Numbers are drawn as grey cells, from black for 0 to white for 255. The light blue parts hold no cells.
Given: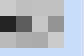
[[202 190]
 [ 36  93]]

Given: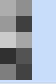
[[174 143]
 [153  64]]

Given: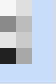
[[246 223]
 [139 188]]

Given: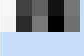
[[247  65]
 [244  42]]

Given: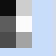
[[ 12 206]
 [ 93 250]]

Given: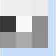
[[239 238]
 [ 56 248]]
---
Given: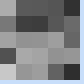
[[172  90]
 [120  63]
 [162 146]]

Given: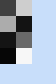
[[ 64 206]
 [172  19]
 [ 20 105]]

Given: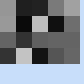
[[150  31]
 [153  10]
 [100  50]]

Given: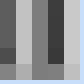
[[ 93 194]
 [ 93 194]
 [ 93 194]]

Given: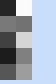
[[ 37 251]
 [121 114]
 [ 65 213]]

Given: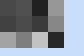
[[ 73  80]
 [ 65  75]
 [163 126]]
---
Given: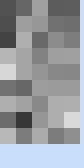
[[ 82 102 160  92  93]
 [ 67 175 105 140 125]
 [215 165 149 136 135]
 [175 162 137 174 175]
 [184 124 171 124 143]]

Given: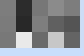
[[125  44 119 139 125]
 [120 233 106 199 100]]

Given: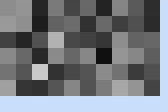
[[141 148  38 122  69 104  35 132  90  45]
 [ 65  37  82 178  72  65  54 141  99 103]
 [115  85 201  50  72  84 139 114  59  80]]

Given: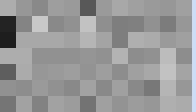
[[172 151 136 157 152  87 153 169 160 152 151 160]
 [ 30 169 168 168 161 183 164 126 173 170 154 160]
 [ 93 170 151 154 157 148 158 141 160 169 192 165]
 [117 162 129 163 156 115 159 147 156 150 176 170]]

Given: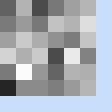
[[ 98 179  74 119 159 180]
 [160 203 172 144 122 195]
 [121 251 150 100 178 175]]

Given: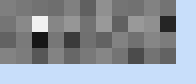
[[127 120 114 110 128  96 144 116 113 130 115]
 [ 98 122  22 119  59 112  98 130 113 134 124]]

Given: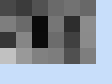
[[ 72  59  82 106 114 104]
 [ 54 134  11 108  64 139]]

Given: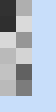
[[ 50 175]
 [216 150]
 [194  97]]

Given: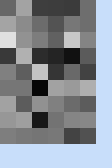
[[103 163  62  61  59 110]
 [224 146 125  97 200 132]
 [128  94 195  53 105  66]
 [162  92 145 128 107  92]
 [126 120 117 120  67  81]]
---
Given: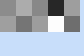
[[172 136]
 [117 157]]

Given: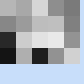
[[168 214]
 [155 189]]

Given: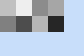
[[238 140]
 [ 77 182]]

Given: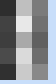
[[191 123]
 [232 113]]

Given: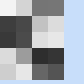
[[212 117]
 [ 72 194]]

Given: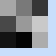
[[121  54]
 [153 201]]

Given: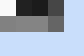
[[ 33  27]
 [132 132]]

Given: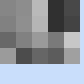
[[141 185]
 [143 181]]

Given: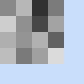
[[183  49]
 [144  71]]
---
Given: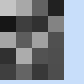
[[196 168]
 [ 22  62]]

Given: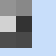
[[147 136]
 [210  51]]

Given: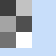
[[ 61 194]
 [164  79]]

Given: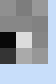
[[144 125]
 [135 135]]

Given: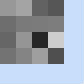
[[152 164]
 [110 122]]

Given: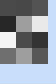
[[ 74  72]
 [ 39 158]]
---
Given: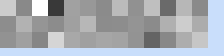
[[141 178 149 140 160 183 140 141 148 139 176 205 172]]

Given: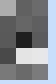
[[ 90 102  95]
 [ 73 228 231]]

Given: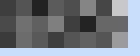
[[ 74 112  96 127  62  35 103 103]]

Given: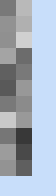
[[146 176]
 [164 108]
 [ 89 152]
 [201 153]
 [156  73]]

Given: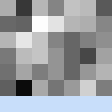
[[104  99 253 227 181 174 134]
 [121 187 196 148 102  71 162]
 [ 95  11 168 117 154 208 125]]

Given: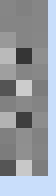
[[133 133 134]
 [186  53 143]
 [ 84 204 124]
 [179  62 141]
 [124 144 132]]

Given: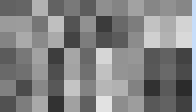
[[155 156 118 191  83 145  59 105 125 194 173 211]
 [ 91 120 162  61 166 104 214 147 151  86  98  66]
 [129  75 136  88 196 131 182 177 130  49  90  43]]

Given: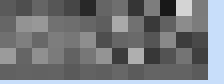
[[102 147 152 113 110 102  94 169 113  57  97 140 124]
 [155 101 144 123  98 119 148  60 175  55  83 116  63]]
